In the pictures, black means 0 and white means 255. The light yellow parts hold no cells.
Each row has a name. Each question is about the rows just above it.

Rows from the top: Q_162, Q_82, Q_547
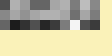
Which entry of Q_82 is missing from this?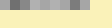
[146]
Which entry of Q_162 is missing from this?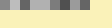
[166]
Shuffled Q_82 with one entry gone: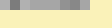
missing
[112]
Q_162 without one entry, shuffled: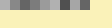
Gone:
[189]
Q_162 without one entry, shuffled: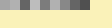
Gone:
[155]

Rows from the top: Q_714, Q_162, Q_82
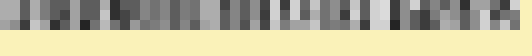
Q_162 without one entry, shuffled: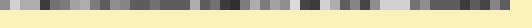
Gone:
[197]
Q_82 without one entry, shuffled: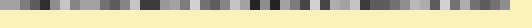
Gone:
[81]
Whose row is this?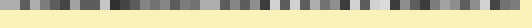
Q_162
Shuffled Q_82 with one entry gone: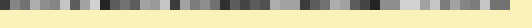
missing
[185]
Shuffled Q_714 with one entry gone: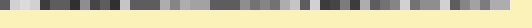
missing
[104]
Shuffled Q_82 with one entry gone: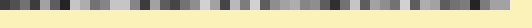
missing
[153]

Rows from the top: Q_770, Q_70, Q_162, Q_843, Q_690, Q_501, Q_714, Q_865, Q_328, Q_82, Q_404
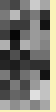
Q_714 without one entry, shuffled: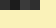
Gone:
[37]
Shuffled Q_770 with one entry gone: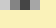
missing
[91]
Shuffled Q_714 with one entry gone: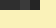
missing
[28]
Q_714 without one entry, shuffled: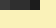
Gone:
[37]
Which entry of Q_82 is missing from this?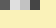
[101]

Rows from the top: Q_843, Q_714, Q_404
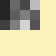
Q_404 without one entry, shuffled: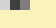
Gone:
[82]
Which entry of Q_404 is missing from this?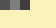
[211]
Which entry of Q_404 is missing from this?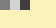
[82]

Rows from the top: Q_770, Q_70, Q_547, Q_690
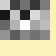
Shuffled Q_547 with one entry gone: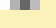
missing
[166]
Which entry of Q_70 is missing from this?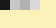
[32]
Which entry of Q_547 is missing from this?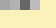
[253]

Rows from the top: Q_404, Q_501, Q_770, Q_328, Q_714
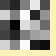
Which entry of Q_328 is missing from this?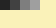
[170]
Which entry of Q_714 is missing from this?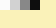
[25]
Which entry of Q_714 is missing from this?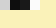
[136]

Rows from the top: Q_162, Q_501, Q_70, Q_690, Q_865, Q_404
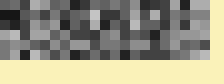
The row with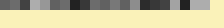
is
Q_162
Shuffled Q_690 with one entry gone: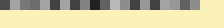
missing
[56]
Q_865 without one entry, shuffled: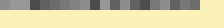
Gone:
[66]
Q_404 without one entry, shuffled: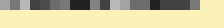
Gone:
[97]
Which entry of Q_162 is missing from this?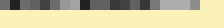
[44]
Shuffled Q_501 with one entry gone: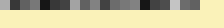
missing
[88]

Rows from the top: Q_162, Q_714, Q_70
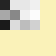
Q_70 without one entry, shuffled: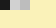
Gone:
[220]
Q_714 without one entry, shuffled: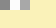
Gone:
[240]
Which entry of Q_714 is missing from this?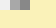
[252]
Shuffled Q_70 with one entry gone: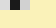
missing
[189]
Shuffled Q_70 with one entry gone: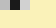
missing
[220]
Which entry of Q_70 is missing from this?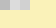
[26]
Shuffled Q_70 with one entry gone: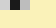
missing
[220]

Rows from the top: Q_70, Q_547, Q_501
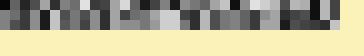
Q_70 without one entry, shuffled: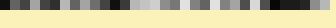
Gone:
[174]
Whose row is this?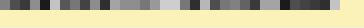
Q_501
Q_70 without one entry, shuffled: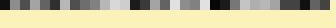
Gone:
[37]
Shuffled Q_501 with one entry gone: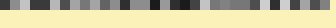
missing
[88]
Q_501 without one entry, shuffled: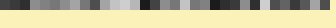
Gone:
[153]

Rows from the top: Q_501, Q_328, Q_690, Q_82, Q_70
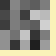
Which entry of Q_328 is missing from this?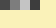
[186]
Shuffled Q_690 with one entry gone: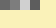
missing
[61]
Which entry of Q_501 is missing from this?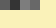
[134]
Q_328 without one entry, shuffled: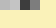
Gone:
[72]

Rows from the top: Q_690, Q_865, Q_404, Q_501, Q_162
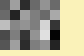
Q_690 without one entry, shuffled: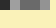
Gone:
[94]
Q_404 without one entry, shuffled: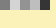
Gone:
[135]

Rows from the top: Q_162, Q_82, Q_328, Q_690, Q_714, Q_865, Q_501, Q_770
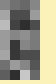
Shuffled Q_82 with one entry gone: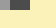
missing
[165]
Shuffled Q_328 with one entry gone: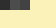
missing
[187]
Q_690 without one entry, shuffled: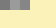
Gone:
[143]
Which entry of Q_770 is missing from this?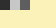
[104]
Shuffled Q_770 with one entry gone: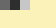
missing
[94]

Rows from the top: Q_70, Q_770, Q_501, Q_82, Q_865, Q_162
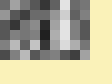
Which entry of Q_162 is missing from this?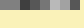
[75]
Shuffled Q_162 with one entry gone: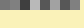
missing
[75]
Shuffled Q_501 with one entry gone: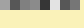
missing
[43]
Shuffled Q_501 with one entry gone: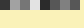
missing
[139]

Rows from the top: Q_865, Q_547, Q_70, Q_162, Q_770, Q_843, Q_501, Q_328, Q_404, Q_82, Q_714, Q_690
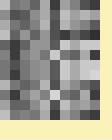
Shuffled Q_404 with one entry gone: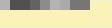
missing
[108]
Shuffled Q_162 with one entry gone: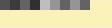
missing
[70]

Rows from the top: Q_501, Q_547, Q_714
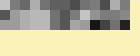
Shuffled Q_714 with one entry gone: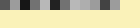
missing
[165]
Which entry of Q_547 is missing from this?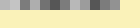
[136]
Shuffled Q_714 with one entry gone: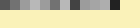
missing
[22]
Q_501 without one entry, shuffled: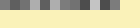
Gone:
[105]

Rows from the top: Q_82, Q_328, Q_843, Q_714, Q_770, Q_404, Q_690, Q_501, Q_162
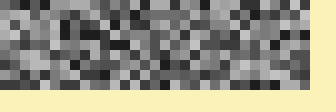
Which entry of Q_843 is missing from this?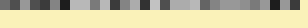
[68]
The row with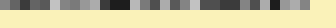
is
Q_770
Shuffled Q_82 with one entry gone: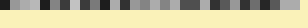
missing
[161]
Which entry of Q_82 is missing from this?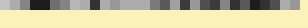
[38]
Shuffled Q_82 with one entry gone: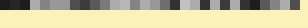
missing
[161]
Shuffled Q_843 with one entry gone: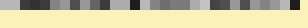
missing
[143]

